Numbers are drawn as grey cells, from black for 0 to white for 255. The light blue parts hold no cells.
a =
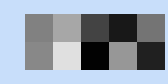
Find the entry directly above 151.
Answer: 24
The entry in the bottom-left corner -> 136
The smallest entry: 2

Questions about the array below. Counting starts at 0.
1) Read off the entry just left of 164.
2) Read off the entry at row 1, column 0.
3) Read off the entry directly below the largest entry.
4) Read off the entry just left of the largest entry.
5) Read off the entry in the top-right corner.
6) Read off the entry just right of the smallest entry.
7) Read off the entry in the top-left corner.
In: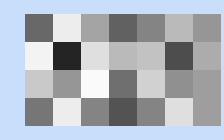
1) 237
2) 243
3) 132
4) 150
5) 150
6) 223
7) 104

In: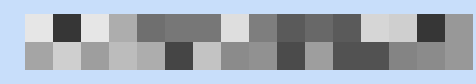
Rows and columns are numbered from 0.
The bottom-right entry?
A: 152
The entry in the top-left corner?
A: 230
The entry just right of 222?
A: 126
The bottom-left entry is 165
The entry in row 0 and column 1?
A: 54
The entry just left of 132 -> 82
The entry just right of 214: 207
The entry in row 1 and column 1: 207

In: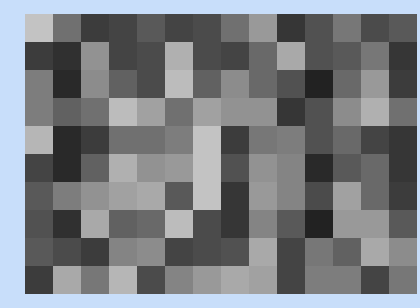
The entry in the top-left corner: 195
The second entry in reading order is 112
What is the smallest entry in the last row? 60
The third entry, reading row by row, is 60
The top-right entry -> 89
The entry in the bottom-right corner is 119
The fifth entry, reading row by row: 89
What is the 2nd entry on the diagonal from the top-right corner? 119
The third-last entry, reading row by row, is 125
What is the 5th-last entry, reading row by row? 68

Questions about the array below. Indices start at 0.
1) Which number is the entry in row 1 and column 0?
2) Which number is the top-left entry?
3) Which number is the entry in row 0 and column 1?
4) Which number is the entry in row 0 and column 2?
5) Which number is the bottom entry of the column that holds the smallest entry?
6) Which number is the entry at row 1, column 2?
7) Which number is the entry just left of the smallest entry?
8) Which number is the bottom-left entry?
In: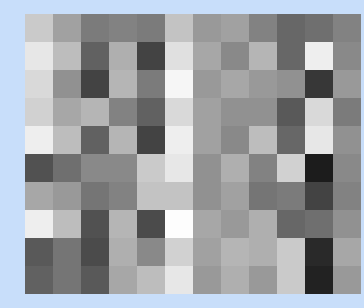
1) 231
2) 202
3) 161
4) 123
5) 34
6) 97
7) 209
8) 97

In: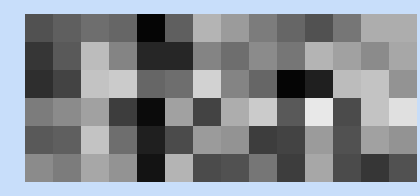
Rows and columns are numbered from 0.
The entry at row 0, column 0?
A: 81
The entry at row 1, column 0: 54
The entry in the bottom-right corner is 81
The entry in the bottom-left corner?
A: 139
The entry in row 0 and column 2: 110
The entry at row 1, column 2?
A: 188
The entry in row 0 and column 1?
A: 95
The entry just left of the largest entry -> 89
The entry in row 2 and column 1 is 67

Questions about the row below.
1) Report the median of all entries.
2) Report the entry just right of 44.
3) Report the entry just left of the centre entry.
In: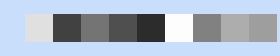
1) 129
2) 253
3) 79

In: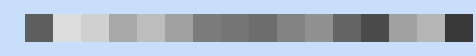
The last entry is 56
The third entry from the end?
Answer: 161
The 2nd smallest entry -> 75
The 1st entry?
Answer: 94
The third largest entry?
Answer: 189

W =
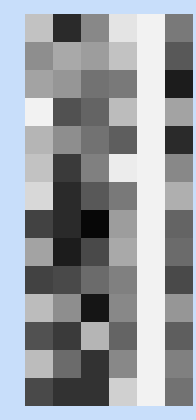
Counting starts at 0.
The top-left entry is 194
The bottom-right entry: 114
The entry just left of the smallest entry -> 42
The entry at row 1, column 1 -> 169
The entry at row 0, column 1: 42
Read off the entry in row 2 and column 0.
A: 163
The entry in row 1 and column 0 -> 142
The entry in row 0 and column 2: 136
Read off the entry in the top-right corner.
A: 121
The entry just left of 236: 128
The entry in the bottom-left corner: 73
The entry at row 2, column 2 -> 114
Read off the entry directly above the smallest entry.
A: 88
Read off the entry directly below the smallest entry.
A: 73
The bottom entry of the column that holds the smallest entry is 50

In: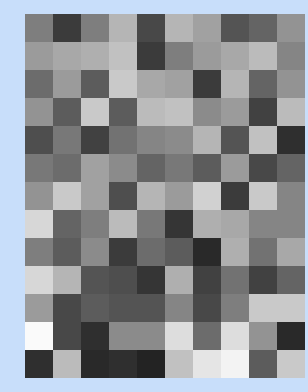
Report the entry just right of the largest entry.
72
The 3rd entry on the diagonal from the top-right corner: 181
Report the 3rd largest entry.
229
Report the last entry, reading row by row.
201
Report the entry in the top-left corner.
126
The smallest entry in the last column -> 41
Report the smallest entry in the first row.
59
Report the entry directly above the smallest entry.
139
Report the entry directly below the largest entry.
47
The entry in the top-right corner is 147
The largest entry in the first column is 250
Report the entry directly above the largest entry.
155
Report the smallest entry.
35
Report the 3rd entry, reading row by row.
126
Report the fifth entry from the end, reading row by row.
193
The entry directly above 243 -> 221
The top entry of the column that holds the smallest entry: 72
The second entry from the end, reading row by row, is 92
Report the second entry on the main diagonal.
168

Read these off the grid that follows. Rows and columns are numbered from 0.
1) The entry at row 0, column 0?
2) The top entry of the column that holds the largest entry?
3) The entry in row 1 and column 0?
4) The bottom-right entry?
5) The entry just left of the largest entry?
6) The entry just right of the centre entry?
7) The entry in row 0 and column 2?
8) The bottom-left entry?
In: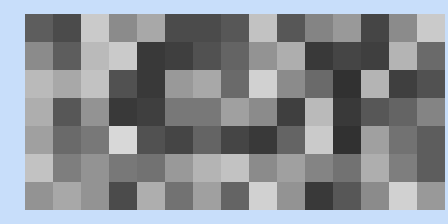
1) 93
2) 139
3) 139
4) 153
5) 120
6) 139
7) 202
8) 147
